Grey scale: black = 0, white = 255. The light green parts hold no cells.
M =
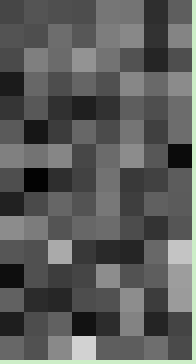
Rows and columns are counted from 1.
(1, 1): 70
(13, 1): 97
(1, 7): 46
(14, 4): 18
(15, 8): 74
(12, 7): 94
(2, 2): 78
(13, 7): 60
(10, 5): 108
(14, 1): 30
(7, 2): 115
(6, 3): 60
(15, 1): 103
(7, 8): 11
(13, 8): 155
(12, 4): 69
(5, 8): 108
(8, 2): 3
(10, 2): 124
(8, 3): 46
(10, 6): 76
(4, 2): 103
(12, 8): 157
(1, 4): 77
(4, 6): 135
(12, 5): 141
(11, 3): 170
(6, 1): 90
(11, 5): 41
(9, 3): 102
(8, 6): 57
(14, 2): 77
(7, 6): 140
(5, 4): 31

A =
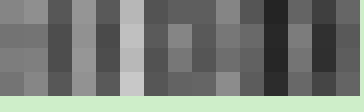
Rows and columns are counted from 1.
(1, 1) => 133
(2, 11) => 105
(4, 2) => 134
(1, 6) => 183
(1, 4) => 149
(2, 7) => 90
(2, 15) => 89
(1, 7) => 83
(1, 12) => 36
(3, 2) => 127
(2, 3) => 77
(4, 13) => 104
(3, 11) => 97
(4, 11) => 92
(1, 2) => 143
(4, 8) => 99
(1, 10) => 133
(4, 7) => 86
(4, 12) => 44
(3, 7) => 82

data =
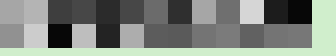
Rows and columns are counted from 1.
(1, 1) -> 166
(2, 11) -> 98
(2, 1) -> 145
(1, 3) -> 62
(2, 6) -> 173
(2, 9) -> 117
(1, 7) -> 106
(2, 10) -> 123

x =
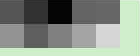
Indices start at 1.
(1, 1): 86
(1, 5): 103
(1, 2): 50
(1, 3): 4

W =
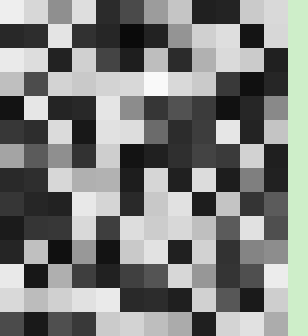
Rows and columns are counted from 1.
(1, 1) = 238
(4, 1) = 191
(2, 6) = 10
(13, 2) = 188
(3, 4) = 208
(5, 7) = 54
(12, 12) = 236
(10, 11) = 225
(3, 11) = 203
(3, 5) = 68
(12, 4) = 62
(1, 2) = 215
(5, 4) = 40
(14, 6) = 211
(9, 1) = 54
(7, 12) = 31
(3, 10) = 218
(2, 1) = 40
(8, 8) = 32
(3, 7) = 190
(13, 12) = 206
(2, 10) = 222
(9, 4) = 232
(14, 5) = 203
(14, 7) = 190
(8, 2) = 46
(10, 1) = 27
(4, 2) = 76
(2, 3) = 228
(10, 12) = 79
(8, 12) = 33
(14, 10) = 212
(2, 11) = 20
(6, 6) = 221
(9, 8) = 225
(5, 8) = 82
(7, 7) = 32

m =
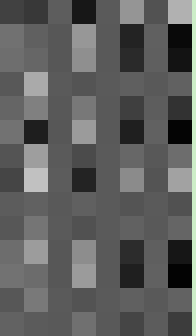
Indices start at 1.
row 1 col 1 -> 65
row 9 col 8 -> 81
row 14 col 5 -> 89
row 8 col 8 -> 162
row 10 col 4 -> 81
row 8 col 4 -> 35
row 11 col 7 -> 95
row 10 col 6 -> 97
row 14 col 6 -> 69
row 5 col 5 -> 89
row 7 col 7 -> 88
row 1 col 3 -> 93
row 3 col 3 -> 87
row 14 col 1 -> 98
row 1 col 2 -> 56
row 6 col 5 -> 89
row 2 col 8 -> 9
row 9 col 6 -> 84
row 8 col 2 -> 193
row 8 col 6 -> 139
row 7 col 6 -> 103
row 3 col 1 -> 110
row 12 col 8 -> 3
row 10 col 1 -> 87
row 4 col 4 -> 84
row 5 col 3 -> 88
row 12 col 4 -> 155
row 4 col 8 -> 97
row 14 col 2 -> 91
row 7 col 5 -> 90
